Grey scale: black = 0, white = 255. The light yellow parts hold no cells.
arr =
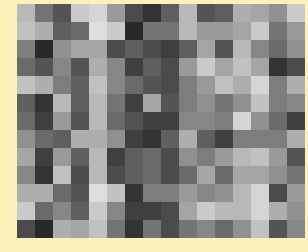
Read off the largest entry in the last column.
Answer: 202
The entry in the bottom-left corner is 75
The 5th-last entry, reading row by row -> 106
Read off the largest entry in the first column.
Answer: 202
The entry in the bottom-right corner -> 134
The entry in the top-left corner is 184
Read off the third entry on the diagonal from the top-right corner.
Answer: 134
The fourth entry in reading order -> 202
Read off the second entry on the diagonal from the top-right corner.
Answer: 116
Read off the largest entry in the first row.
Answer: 213
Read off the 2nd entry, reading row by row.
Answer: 116
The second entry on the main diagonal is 174
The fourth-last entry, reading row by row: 144
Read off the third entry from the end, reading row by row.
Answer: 193
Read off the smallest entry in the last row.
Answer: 41
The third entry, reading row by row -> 84

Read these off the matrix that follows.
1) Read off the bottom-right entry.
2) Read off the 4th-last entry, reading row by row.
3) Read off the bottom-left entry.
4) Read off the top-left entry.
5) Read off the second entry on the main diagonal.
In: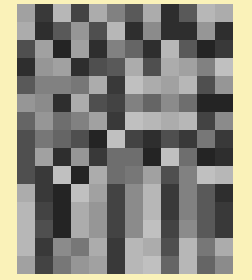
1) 139
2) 101
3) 161
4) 161
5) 46

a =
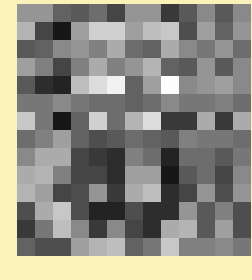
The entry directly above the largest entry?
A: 98
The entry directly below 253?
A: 137
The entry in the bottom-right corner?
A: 119
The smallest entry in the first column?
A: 57
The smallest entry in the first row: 57
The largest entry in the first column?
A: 199
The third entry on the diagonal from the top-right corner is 119
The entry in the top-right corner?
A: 137
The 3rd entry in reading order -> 98
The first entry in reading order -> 149
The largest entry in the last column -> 171
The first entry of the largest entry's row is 89
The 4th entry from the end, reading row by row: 128
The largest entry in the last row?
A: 199
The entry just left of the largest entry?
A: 159
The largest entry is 253
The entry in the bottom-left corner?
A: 98
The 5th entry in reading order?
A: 109
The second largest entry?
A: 241

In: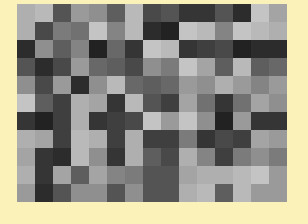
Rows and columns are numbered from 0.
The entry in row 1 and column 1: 73
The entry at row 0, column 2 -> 84
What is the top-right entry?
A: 164
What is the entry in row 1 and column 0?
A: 175
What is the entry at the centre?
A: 84
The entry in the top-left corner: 175
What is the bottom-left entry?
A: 154
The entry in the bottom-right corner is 154
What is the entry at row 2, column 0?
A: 44
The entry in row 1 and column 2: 123
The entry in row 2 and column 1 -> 143
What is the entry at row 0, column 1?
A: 185

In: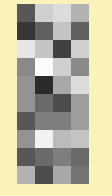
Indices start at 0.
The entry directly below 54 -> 230
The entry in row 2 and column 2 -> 65
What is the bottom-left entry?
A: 178
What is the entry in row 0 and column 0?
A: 87
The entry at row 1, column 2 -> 196
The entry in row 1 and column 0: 54
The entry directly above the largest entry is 196
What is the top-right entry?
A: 178
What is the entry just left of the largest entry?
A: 137
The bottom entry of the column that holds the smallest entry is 76

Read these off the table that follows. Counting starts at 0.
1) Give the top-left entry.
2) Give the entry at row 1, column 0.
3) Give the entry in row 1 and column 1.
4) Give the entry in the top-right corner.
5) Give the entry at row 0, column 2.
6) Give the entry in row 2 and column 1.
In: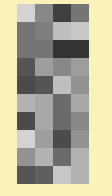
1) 211
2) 117
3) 127
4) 117
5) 64
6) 117

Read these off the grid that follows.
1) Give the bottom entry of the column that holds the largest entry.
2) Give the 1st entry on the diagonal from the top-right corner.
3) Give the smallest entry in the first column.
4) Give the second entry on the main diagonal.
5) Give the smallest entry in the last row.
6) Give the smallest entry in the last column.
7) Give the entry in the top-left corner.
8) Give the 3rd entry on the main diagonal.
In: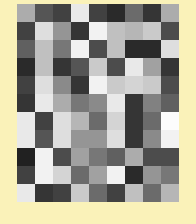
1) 182
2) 172
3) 33
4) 222
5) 53
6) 53
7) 172
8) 119

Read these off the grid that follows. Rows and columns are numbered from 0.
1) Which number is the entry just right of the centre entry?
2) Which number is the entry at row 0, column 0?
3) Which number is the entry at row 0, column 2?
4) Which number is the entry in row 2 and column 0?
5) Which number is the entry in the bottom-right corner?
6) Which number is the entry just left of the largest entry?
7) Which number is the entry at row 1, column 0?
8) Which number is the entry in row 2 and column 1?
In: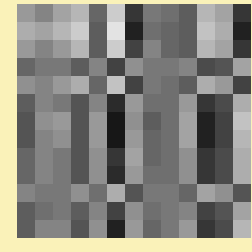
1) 93
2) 153
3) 163
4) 153
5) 182
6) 93
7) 173
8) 132

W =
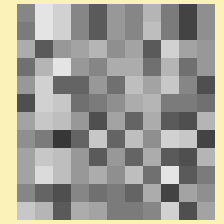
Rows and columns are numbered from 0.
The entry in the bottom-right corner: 163
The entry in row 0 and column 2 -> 209
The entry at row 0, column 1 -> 228
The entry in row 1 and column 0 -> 123
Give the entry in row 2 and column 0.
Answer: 172
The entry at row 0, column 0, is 134
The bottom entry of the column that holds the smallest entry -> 90
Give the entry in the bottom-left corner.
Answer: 199
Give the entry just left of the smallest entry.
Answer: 123
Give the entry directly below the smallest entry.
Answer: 190
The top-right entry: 143
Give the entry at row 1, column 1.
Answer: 228
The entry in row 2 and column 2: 152

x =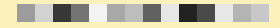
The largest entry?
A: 243
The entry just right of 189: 97
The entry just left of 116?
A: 55

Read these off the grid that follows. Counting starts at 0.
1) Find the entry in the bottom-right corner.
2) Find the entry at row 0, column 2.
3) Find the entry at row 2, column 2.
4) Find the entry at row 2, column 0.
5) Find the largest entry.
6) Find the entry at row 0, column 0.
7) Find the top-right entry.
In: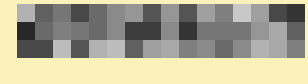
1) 127
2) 118
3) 188
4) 72
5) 200
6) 177
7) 52
